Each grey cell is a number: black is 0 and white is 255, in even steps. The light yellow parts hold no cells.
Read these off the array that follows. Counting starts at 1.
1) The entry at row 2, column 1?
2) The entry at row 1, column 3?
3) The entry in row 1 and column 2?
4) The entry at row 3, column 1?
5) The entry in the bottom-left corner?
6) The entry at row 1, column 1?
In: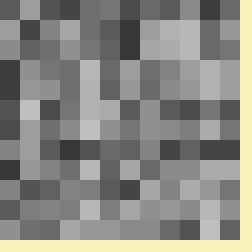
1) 157
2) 83
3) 157
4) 138
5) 144
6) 90

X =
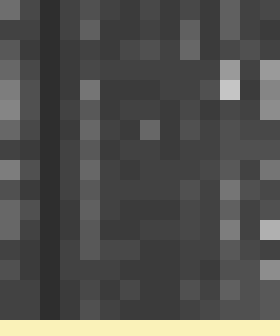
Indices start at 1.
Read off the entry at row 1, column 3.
46
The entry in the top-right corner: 72
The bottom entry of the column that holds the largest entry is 80
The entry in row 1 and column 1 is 110
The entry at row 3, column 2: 59
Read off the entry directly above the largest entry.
154
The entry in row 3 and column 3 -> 46
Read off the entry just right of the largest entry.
59
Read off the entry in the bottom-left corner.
66
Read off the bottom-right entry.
88
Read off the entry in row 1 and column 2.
72
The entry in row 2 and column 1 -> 66
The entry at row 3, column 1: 88
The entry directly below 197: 72

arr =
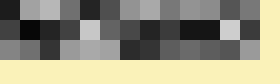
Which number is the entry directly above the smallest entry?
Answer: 162
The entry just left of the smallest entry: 65
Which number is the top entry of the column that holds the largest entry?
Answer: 85
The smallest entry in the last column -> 59
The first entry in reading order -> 28
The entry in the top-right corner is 120
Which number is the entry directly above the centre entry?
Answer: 147
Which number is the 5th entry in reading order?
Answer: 36
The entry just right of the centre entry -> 36
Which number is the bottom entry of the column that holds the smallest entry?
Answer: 112
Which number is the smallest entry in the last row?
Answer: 44
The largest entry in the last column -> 154

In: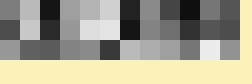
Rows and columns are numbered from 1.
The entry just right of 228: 21
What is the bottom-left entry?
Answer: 152
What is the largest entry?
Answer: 236
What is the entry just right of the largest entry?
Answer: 146
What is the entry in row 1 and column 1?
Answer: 125
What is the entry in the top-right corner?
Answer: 85
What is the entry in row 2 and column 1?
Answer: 77
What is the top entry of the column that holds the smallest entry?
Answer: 15
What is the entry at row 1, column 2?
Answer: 186
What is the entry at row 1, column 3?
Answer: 21
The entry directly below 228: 57

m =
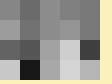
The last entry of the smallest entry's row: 181
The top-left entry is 134
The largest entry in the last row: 213
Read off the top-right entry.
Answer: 121
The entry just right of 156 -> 114
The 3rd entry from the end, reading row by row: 168
